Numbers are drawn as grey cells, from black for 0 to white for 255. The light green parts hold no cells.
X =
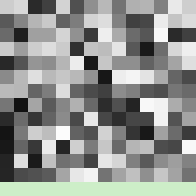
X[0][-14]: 205
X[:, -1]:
[206, 219, 64, 239, 223, 74, 106, 133, 164, 59, 248, 130, 114]
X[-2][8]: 213
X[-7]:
[186, 183, 100, 125, 221, 100, 75, 64, 140, 127, 87, 78, 118, 106]
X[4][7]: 198
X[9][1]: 121
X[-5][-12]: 54
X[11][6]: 67
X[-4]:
[20, 121, 206, 189, 252, 98, 80, 210, 129, 52, 24, 161, 107, 59]
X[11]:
[36, 222, 26, 192, 112, 121, 67, 230, 213, 128, 89, 140, 158, 130]
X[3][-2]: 215
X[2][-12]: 160
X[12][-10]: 165
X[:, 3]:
[64, 201, 160, 221, 141, 185, 125, 90, 99, 189, 235, 192, 91]
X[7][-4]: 248
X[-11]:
[106, 30, 160, 160, 212, 145, 58, 238, 170, 107, 86, 248, 42, 64]
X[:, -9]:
[80, 125, 145, 47, 236, 184, 100, 177, 73, 98, 207, 121, 231]
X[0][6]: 143
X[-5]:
[42, 107, 54, 99, 139, 73, 231, 71, 45, 70, 69, 241, 83, 164]
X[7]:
[118, 18, 165, 90, 134, 177, 105, 44, 80, 35, 248, 242, 172, 133]
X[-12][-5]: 64
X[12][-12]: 81
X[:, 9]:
[176, 64, 107, 88, 143, 244, 127, 35, 70, 52, 181, 128, 192]
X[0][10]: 180

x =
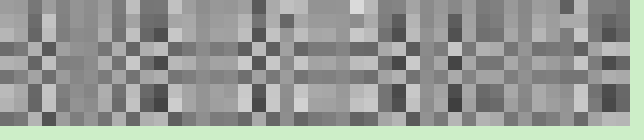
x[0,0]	157
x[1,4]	129
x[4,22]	163
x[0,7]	156
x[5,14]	139
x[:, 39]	[153, 157, 158, 119, 156, 128, 154, 158, 126]
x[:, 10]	[118, 110, 103, 174, 108, 165, 105, 95, 174]
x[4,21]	197
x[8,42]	163
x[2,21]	189
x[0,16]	150
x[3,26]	104
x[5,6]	142
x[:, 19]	[170, 174, 194, 95, 199, 120, 199, 200, 102]
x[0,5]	148
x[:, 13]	[158, 168, 170, 120, 174, 126, 164, 165, 123]
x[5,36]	126
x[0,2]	119
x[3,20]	161
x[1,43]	100
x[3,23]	122
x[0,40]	96
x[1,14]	146
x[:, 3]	[157, 195, 188, 89, 191, 110, 196, 194, 83]
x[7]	[179, 165, 102, 194, 120, 147, 140, 171, 107, 194, 95, 68, 205, 165, 148, 159, 162, 204, 73, 200, 140, 209, 162, 161, 155, 193, 200, 116, 80, 193, 141, 167, 63, 161, 101, 106, 159, 133, 170, 158, 148, 200, 122, 73, 103]
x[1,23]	154
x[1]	[167, 162, 108, 195, 129, 148, 140, 161, 119, 163, 110, 107, 165, 168, 146, 156, 159, 180, 116, 174, 103, 167, 154, 154, 152, 141, 170, 126, 93, 180, 138, 156, 93, 162, 117, 125, 158, 137, 169, 157, 170, 170, 119, 100, 111]
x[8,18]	169
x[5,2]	163
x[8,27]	165
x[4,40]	140
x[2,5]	140
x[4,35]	117
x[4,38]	169
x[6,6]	133
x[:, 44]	[116, 111, 103, 185, 102, 169, 104, 103, 181]

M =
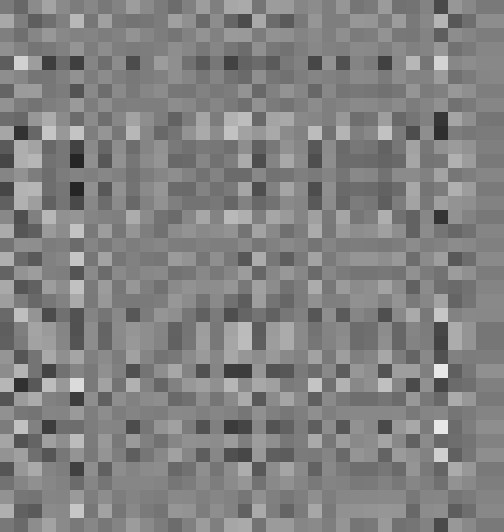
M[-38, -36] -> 122
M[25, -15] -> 130
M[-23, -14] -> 160
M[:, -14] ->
[140, 150, 138, 136, 71, 133, 103, 140, 134, 188, 88, 78, 122, 77, 89, 160, 171, 116, 163, 106, 172, 145, 86, 115, 118, 162, 108, 196, 95, 143, 94, 170, 122, 98, 121, 143, 167, 138]
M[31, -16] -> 119
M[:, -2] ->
[121, 141, 125, 134, 136, 134, 126, 134, 118, 123, 127, 121, 134, 122, 130, 120, 133, 128, 138, 124, 132, 137, 136, 118, 118, 125, 144, 128, 121, 132, 142, 130, 142, 121, 126, 132, 136, 121]
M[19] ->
[99, 147, 157, 128, 126, 84, 138, 107, 138, 128, 136, 138, 114, 118, 136, 121, 134, 156, 102, 135, 152, 135, 106, 135, 123, 117, 117, 120, 115, 145, 123, 114, 156, 144, 124, 124]
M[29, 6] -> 126
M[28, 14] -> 141
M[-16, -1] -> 136
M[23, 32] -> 172
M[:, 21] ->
[134, 121, 132, 126, 130, 126, 134, 126, 137, 130, 134, 139, 127, 138, 133, 133, 125, 132, 122, 135, 125, 124, 129, 138, 138, 130, 122, 126, 138, 127, 124, 126, 123, 138, 133, 127, 123, 134]
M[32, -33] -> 85
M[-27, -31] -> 37
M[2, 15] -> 129
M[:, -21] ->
[127, 141, 129, 134, 119, 133, 121, 134, 124, 140, 119, 113, 131, 113, 120, 131, 141, 126, 143, 121, 141, 138, 123, 120, 120, 135, 133, 144, 117, 134, 128, 140, 135, 117, 125, 134, 142, 127]
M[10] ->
[90, 174, 163, 104, 119, 66, 138, 103, 141, 109, 133, 146, 121, 113, 121, 119, 111, 142, 97, 120, 146, 134, 88, 140, 106, 120, 116, 98, 119, 162, 119, 146, 155, 146, 127, 127]
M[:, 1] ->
[103, 126, 111, 130, 209, 134, 155, 124, 104, 50, 174, 175, 146, 179, 177, 79, 86, 143, 106, 147, 85, 124, 191, 127, 123, 85, 180, 49, 155, 119, 193, 83, 160, 151, 133, 118, 97, 106]
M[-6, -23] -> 134
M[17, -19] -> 137
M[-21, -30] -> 133
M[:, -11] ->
[117, 151, 123, 138, 132, 138, 120, 138, 110, 127, 120, 108, 137, 109, 124, 118, 141, 125, 149, 117, 139, 145, 134, 108, 108, 127, 151, 136, 110, 136, 146, 137, 149, 110, 121, 136, 146, 117]
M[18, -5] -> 158
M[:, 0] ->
[122, 168, 127, 144, 93, 142, 100, 146, 109, 166, 90, 70, 133, 70, 96, 136, 171, 115, 175, 99, 169, 158, 105, 94, 96, 149, 140, 182, 84, 145, 124, 165, 147, 85, 114, 146, 175, 120]
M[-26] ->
[133, 146, 125, 109, 124, 131, 127, 135, 129, 113, 125, 134, 142, 130, 114, 131, 107, 107, 136, 114, 116, 127, 122, 132, 117, 137, 134, 114, 139, 139, 129, 163, 118, 126, 134, 134]
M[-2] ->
[175, 97, 90, 139, 137, 199, 119, 162, 118, 137, 122, 116, 150, 147, 125, 142, 131, 97, 170, 126, 100, 123, 167, 121, 145, 146, 148, 150, 149, 104, 140, 142, 93, 110, 136, 136]
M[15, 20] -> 154
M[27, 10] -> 130
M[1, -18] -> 169
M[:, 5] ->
[124, 184, 130, 149, 63, 146, 83, 154, 107, 196, 66, 37, 131, 37, 73, 149, 195, 107, 197, 84, 193, 170, 82, 81, 84, 165, 133, 219, 61, 154, 109, 188, 148, 64, 107, 154, 199, 121]
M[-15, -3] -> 148
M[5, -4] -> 113

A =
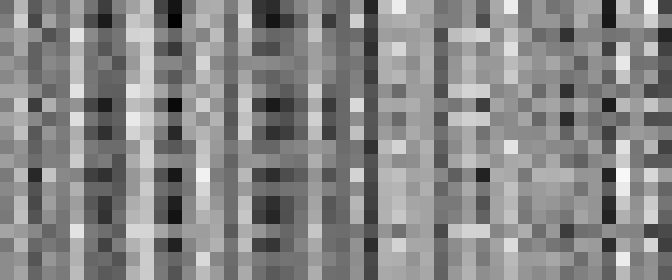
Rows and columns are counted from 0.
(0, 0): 108
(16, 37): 173
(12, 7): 49
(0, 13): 121
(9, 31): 112
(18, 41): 109
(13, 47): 101
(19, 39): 150
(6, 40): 49
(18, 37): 154
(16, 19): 121
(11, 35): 146
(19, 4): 122
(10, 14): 193
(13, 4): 128
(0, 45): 139
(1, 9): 197
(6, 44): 114
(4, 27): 174
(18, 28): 174
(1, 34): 77
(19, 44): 185
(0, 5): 167
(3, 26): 47
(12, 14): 241
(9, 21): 96
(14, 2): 73
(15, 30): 163
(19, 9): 178
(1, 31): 126
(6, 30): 157
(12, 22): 147
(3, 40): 123
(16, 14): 157
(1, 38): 150
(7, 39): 165
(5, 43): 95
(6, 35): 134

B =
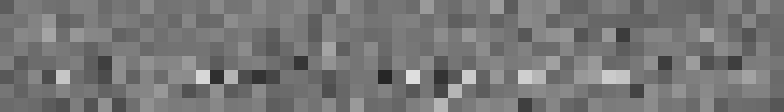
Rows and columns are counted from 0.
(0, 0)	93
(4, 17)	124
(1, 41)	120
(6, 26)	116
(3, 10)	106
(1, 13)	134
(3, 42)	121
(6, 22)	118
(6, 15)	144
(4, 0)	128
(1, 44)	101
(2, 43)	152
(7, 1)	111
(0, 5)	130
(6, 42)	104
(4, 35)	134
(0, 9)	112
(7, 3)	92
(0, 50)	97
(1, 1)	115
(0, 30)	154
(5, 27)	38
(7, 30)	136
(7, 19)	94
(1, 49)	129
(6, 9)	132
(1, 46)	99
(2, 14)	125
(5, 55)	106
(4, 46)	144
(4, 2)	108
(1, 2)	131
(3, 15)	106
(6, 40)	138
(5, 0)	88
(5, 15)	47
